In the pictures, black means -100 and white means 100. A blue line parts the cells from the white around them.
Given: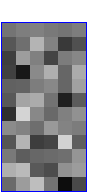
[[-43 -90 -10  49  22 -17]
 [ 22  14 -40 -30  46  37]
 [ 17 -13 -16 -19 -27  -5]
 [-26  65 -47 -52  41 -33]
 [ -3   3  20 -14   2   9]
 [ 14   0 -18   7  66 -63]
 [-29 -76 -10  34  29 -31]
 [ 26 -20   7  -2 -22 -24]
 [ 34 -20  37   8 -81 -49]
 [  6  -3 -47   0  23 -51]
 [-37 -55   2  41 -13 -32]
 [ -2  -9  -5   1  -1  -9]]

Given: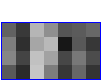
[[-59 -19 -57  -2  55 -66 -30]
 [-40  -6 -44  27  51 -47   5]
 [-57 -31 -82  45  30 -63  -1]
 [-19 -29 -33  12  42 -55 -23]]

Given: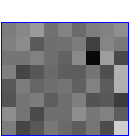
[[ 62 -40  -8 -27 -17  -7 -32 -46  -2]
 [-27   1  -7  11 -13 -13 -42  -9  11]
 [-53 -30 -35  -1 -14 -26  -2  -8 -34]
 [ 38 -28   1 -24  -9 -13 -20  -3 -31]
 [ 39 -38  -9 -27 -26 -17 -32 -46   0]
 [-43  23 -93   8 -23 -13   1  -8  -8]
 [ -5   4 -50  -3 -12 -13 -29  10   0]
 [ 12   2  -1 -16   3 -11  21   6  -2]]

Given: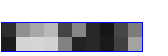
[[ 28 -50 -80 -69 -73   1  65  68  66 -78]
 [ -3 -44 -83 -69   5 -47  45  31  13 -64]]

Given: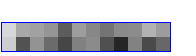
[[-19 -42   2 -70 -37   9   1 -45 -16  15 -36  61]
 [ 22  40  10   8  -9   6  23 -28  17  26  32  69]]

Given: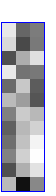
[[  7 -87  46]
 [ 77  37 -37]
 [ 99  63   2]
 [ 91  51 -13]
 [ 65  44 -25]
 [ 44  59   0]
 [-33  23  46]
 [-28  57 -17]
 [ -6 -10  83]
 [ 76  36 -37]
 [ -5 -43  70]
 [ -3 -20  82]]

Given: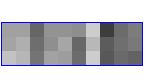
[[-22 -17 -31  61 -15  23  27  -9  43  52]
 [ -5 -13 -28  44 -19  30  12 -14  37  29]
 [ -3 -15 -52  61  11  15  15 -20  26  26]]

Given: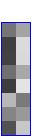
[[ 56 -36]
 [ 20   4]
 [ -4  44]
 [ 79 -52]
 [ 32 -12]
 [ 70 -48]
 [ 72 -50]
 [ 29  -8]]

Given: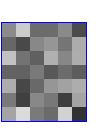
[[-61  65 -16  -4  72  29]
 [ 29 -51  -6   7 -50  -5]
 [ 36  27  18 -18 -44  36]
 [-27 -16 -31  -5 -23 -22]
 [ 36   6  38 -25 -10  52]
 [ 35  -8  18   7 -43 -19]
 [-41   8 -15 -15  59   9]]
